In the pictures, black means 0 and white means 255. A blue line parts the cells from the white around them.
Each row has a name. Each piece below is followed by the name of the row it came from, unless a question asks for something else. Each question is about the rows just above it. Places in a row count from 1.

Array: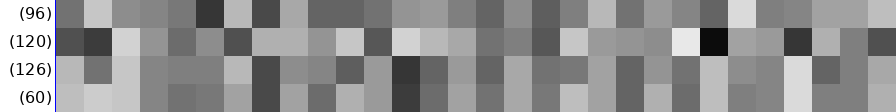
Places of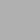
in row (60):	11 22 30
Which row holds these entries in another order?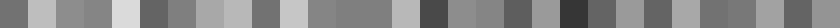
(126)

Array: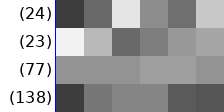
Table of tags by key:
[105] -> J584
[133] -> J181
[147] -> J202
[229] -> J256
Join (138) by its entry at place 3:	J181
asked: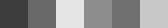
(24)
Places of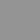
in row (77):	1 2 3 6
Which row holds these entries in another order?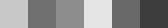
(24)

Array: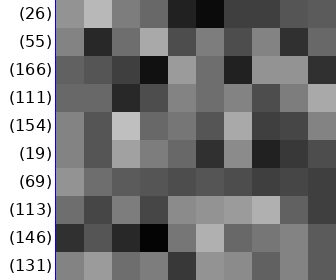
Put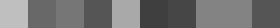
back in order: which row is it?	(154)
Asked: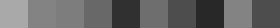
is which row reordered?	(55)
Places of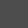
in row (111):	4 8
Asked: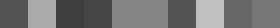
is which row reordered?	(154)

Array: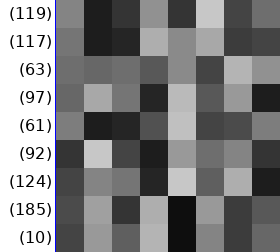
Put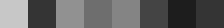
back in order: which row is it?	(119)
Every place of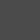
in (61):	7
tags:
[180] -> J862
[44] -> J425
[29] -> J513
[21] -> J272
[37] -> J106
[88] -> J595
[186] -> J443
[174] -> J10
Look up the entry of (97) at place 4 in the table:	J106

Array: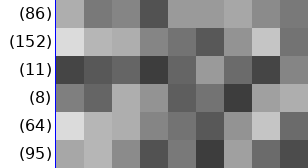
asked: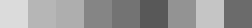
(64)
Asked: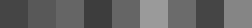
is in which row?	(11)
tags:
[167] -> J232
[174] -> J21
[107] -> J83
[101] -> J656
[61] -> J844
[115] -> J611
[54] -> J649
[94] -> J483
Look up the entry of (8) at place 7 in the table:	J844

